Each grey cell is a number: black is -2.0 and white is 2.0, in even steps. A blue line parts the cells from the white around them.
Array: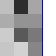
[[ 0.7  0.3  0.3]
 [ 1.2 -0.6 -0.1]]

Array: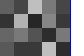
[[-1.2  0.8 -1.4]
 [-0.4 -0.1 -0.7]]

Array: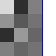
[[ 0.3 -0.6 -0.2]
 [-1.3  0.4 -0.4]]

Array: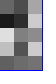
[[-1.6 -1.3  1.2]
 [ 1.5  0.0  0.2]]

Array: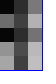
[[-0.3 -1.0  0.8]
 [-1.9 -1.3 -0.2]]

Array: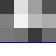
[[ 0.0  1.8  0.9]
 [-0.1 -0.2 -1.1]]

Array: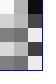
[[ 1.3  0.9 -0.9]
 [ 0.0 -0.2  1.7]]

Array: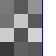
[[-0.2  1.1 -0.6]
 [ 1.2 -0.7  1.3]]

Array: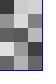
[[ 0.3  1.4  0.0]
 [-0.5 -0.6  0.9]]
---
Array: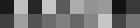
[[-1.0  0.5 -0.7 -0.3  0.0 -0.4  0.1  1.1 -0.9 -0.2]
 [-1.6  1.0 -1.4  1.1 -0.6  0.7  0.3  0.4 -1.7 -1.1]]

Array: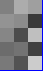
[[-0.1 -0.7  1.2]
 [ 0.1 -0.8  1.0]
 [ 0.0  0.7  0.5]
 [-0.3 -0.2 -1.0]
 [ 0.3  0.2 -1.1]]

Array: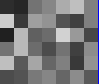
[[ 1.0 -0.6  0.6 -0.4  0.0 -1.1  0.3]
 [ 1.2 -1.1  0.5  0.3 -0.7 -1.0  0.0]
 [-0.8 -0.7 -0.1  0.1 -0.4  0.2 -0.6]
 [-1.3 -1.4 -0.2  0.1  0.7  1.0  0.0]
 [-0.2  0.9 -0.3 -0.8 -0.2 -1.0  0.2]
 [-1.5  0.9 -0.5 -0.3  1.3  0.4 -0.9]]

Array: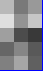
[[ 1.5  0.3  1.1]
 [ 0.9 -0.1  0.4]
 [ 0.0  0.6 -0.5]
 [-0.4  0.1 -0.6]
 [ 0.5 -0.8 -1.1]]

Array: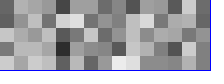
[[ 1.2  0.6  1.2  1.0 -0.5  0.9 -0.4  0.4  1.7  1.5  0.2  0.2  0.1  0.8
   0.0]
 [-0.5  0.3  1.0 -0.2  1.3  1.5 -0.2  0.3  0.0  1.0  1.4 -0.1  0.7  0.8
  -0.4]
 [-0.1  0.9  0.9  0.6 -1.3  0.5  0.2  0.1 -0.6  1.1  0.8  0.0 -0.7  1.2
   0.0]
 [-0.4  0.8  0.6  0.4 -0.9  0.5  0.5 -0.3  0.1 -0.7  0.5  0.4 -0.6  1.2
  -0.3]
 [ 1.1  0.7  0.4  1.0 -0.6 -0.1  1.1 -0.3  0.3  1.0  0.2  0.7  0.6 -0.1
   0.3]]

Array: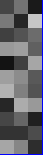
[[-0.1 -1.4  1.1]
 [-1.7 -1.0  0.6]
 [-1.4  0.7  0.4]
 [-1.0 -0.7 -0.3]
 [ 0.4  0.5 -0.5]
 [ 0.5  0.2 -0.6]
 [ 0.8  0.0 -0.7]
 [-1.2 -1.2 -0.8]
 [ 0.6  0.1 -1.3]
 [-0.9 -0.4 -1.5]
 [-0.9 -0.2 -1.6]]

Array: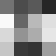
[[ 1.9 -0.4  0.9  1.5]
 [ 1.4  0.3  0.7  1.6]
 [-0.2 -0.8 -0.6 -1.4]
 [ 1.1 -1.1 -1.2  0.5]]

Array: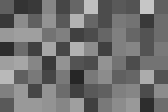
[[ 0.4  0.5  0.5 -0.2  0.0 -1.0 -0.8 -0.4  0.0 -0.4 -0.7 -0.3]
 [-0.6  0.4  0.4  0.3  0.1  0.5 -1.0 -0.1  0.2  0.4 -1.3 -0.3]
 [ 0.5  0.6  0.1 -1.1  0.3 -0.7 -0.8  0.3 -0.2 -0.8 -0.2 -0.2]
 [ 0.9 -0.5 -0.1 -0.9 -0.1 -1.4 -0.1  0.2 -0.5 -0.4  0.7 -0.7]
 [-1.1  0.2 -0.5  0.3 -0.6  0.8 -0.4 -0.8 -0.1 -0.2 -1.1 -0.3]
 [ 0.0  0.4 -0.9  0.3 -0.3 -1.0 -0.6 -0.5  0.0  0.1 -0.8  0.2]
 [-1.3 -0.3 -1.0  0.6 -0.9  0.8  0.2 -1.0  0.0  0.1 -0.7 -0.1]
 [-0.5 -1.2 -1.1  0.1 -0.9 -0.4  1.0 -0.8 -0.6 -0.7  1.1 -0.5]]

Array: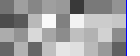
[[ 0.7  0.3  1.4  0.6  0.2  1.0  0.8  1.3  0.2]
 [-0.8 -0.6  0.9  1.9  0.0  1.8  1.2  1.2  1.1]
 [-0.2  0.5  0.1  0.5  0.4 -1.1 -0.1 -0.1  0.3]
 [-0.4  0.8 -0.4  1.0  1.6  1.5  0.9  0.4 -0.5]]
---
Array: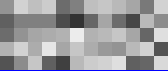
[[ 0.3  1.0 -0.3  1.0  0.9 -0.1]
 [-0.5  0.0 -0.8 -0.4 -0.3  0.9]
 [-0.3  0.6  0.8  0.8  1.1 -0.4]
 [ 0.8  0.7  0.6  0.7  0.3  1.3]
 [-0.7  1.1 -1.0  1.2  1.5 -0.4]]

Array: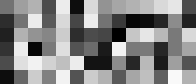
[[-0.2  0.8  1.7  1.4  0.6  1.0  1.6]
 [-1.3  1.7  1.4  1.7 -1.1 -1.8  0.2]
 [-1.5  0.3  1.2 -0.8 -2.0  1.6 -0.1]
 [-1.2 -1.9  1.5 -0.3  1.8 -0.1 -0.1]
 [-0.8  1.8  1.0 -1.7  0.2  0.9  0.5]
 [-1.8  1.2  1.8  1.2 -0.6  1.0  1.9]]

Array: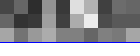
[[-0.9 -1.3 -1.1  0.8 -0.3]
 [-0.4 -1.1 -1.0  1.7 -0.6]
 [ 0.6  0.4  0.0 -0.4 -0.1]]

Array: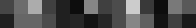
[[-0.9  0.7 -1.5  0.1 -0.8 -1.1 -0.1]
 [-1.5 -0.4 -1.5 -1.7 -0.8 -0.5 -1.0]]

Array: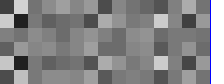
[[-1.0 -0.2  0.5  0.4  0.1 -0.4  0.0 -0.2]
 [ 1.2 -0.1 -0.3 -0.8  0.3  0.0  0.1  0.4]
 [ 0.0  0.2 -0.3  0.3 -0.3  0.3 -0.1 -0.2]
 [-0.5  0.1 -0.1  0.5 -0.3  0.2 -0.1 -0.3]
 [ 1.1 -0.1 -0.3 -0.7  0.3  0.1  0.0  0.4]
 [-0.8 -0.1  0.2  0.5 -0.1 -0.1 -0.1 -0.2]]

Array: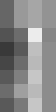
[[-0.4  0.6]
 [-0.4  0.6]
 [-0.7  1.7]
 [-1.1  1.0]
 [-0.9  0.9]
 [-0.6  1.1]
 [-0.3  0.9]
 [-0.6  1.1]]
